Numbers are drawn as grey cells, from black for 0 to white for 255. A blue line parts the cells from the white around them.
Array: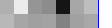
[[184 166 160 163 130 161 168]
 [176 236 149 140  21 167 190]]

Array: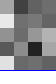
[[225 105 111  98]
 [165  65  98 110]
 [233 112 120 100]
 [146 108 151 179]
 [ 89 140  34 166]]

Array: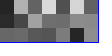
[[103 106  88  85 124  37 141]
 [ 37 177  99 217  80 213  98]
 [ 42  71 162 111 109 140 138]]

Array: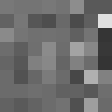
[[ 98  90  99 108 114  80 158 106]
 [120 116 116 120 115 141  89  89]
 [ 98 119  86  78 105  75  95 224]
 [138 117 112 113 111  96 116  53]
 [109  94 111 139 109 163 135  56]
 [101  87 128 136 101 129 108  52]
 [107  82 103 123 107  71 176 129]
 [107 107 111 108  97  98  88 110]]

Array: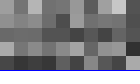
[[ 71  54  62  55  95  67 135  87  69 170]
 [158 116 181 113 117 152  92 160 199  83]
 [144 131 140 109  77 155 112 119 115  79]
 [105 108 107  83  83  68  87  68 100  84]
 [170 118 138 115 138 164 102 145 151  49]]

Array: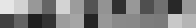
[[ 65  99  31  51 157 165  36 152 138 137 125 123 200 181]
 [230 210 152 101 211 156  83 147  48 152  79 112  40 152]]

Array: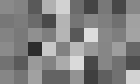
[[134 117 161  99  99 147  63  95 113 210]
 [138 131  89 177 210 107  68 120  71 135]
 [119 124 107  73 180 117 135 127 112 161]
 [131 121 144 126 181  88 221 136 126 163]
 [139 122  44 200 129 184 152 134 158 103]
 [114  90 154 131 171 218  72 134 113  77]]
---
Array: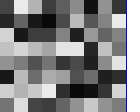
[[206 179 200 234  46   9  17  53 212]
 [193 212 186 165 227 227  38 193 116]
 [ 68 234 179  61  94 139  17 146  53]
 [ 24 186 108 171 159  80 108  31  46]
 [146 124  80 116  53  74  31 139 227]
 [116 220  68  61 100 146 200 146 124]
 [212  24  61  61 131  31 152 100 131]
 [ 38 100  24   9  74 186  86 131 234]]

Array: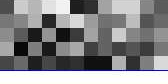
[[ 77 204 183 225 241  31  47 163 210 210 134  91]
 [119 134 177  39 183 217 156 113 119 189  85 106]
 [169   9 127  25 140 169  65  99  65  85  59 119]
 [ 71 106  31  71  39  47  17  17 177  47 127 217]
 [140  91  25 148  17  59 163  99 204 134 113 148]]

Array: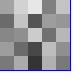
[[163 210 231 128 196]
 [135 143 204 113 183]
 [107 196  85 157 150]
 [157 107  72 189 143]
 [121 171  52 177 121]]

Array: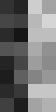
[[ 50  36 206 163]
 [ 42  57 198 198]
 [ 42  21 190 190]
 [ 70  64 184 213]
 [ 84  90 170 145]
 [ 64  29 163 177]
 [ 36  70 157 139]
 [ 29  96 132 151]]

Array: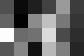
[[100   2 140 192 119  53]
 [253 107 113 219  74  45]
 [ 80  10  31  66 154  60]
 [ 86 134  17 184 127  37]]

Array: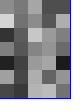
[[ 51  92 199 154 127]
 [ 71  57 180 187 114]
 [160  71 174 100 148]
 [140 121 166  78  78]
 [ 33  65 154 166  27]
 [212 114 140  86 174]
 [127  86 133 148 107]]
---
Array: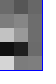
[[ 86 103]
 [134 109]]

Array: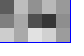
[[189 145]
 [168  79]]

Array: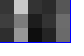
[[200  51]
 [124  29]]

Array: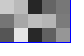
[[186  38]
 [167 189]]

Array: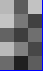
[[ 92 194]
 [121  65]]

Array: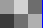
[[210 109]
 [112 176]]

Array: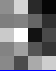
[[212  41]
 [130 102]]
